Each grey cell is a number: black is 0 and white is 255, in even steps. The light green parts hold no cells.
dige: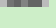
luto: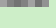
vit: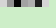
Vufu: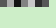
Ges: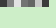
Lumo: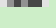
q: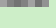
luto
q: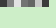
Ges
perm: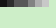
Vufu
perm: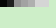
vit
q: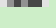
Lumo
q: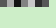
Vufu

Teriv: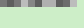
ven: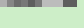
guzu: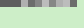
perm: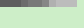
ven
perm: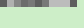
ven
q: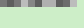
Teriv
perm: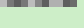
Teriv
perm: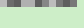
Teriv

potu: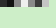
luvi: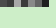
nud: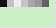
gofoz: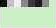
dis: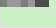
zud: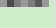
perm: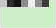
potu
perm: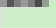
zud
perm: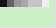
nud
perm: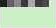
luvi
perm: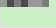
dis
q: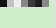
gofoz
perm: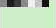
gofoz

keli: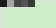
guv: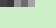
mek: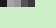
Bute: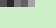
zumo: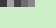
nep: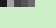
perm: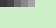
zumo
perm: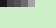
nep
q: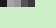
mek
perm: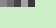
zumo

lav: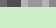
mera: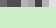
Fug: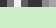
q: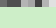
mera
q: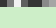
Fug

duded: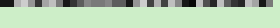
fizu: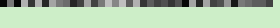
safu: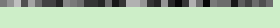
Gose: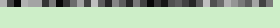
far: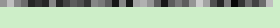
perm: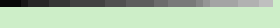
fizu
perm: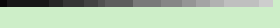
duded
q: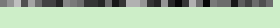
safu
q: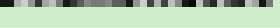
duded

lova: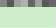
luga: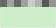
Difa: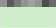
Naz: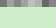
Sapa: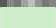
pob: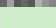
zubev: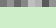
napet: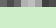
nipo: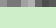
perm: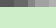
lova
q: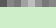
Sapa

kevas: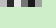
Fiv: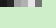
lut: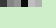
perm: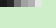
Fiv
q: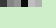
lut
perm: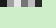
kevas

